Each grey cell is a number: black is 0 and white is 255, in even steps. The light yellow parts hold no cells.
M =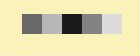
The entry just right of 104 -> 183
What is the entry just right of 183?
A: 27

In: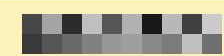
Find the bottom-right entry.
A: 111
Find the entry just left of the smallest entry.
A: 177
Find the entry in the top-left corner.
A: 71
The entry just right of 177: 24
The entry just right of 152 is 158

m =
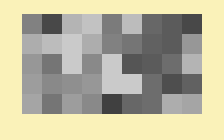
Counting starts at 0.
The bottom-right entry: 165
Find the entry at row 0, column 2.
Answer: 180
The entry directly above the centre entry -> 129
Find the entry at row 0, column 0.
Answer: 129
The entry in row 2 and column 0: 151
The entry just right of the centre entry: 85
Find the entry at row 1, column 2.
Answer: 202
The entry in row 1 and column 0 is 173
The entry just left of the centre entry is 137
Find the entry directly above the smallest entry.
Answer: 202
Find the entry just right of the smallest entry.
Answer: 103

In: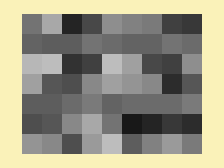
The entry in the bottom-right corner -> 122
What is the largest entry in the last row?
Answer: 189
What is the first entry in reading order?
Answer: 115
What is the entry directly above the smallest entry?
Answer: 107
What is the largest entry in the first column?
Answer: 183
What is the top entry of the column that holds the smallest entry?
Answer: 129
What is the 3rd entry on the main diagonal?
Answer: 50
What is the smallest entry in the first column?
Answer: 78
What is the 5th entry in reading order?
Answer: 142
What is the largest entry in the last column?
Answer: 142
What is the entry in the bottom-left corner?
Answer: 148
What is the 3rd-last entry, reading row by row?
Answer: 129
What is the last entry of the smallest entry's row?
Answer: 44
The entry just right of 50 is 64
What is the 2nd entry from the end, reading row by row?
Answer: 154
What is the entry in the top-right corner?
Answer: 56
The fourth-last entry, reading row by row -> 93
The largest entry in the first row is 168
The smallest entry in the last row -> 78

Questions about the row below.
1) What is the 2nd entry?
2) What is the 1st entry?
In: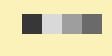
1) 217
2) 55
